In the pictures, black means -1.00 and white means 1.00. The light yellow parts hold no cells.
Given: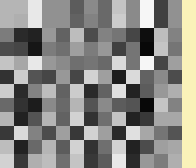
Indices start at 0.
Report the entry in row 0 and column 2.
0.82
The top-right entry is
0.14
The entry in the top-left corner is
0.42
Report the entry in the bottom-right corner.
0.37
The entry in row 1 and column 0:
0.42
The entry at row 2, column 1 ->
-0.67
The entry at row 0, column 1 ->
0.42
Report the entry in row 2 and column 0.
-0.03
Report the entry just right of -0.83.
-0.03

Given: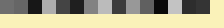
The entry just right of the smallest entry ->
0.53
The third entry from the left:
-0.82
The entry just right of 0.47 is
-0.53
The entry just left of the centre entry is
0.02

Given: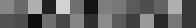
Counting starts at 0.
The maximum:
0.65
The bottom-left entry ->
-0.34
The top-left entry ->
0.05
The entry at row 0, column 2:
0.37
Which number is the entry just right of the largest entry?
-0.13
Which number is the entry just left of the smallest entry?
-0.39

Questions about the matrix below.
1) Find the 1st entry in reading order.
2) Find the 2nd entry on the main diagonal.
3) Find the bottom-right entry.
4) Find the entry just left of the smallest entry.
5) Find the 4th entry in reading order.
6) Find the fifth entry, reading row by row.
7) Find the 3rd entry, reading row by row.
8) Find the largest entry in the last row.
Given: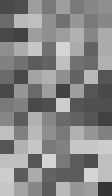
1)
-0.43
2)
0.45
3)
-0.59
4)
0.23
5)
-0.05
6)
0.23
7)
0.23
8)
0.56

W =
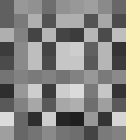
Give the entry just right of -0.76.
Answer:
0.19
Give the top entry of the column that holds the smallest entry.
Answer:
0.19
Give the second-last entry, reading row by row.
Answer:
-0.04
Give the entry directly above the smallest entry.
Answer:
0.37
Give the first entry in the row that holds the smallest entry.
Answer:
0.72
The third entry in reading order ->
0.14
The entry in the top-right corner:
-0.19
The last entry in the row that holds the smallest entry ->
0.67
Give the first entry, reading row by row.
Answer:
-0.25
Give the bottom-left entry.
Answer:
0.25
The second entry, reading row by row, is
0.19
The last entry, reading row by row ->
0.02
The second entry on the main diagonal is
-0.04
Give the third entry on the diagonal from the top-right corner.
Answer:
0.43
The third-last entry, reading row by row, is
-0.47
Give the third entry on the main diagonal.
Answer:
-0.47
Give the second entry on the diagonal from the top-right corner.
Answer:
0.31
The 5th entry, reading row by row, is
0.14
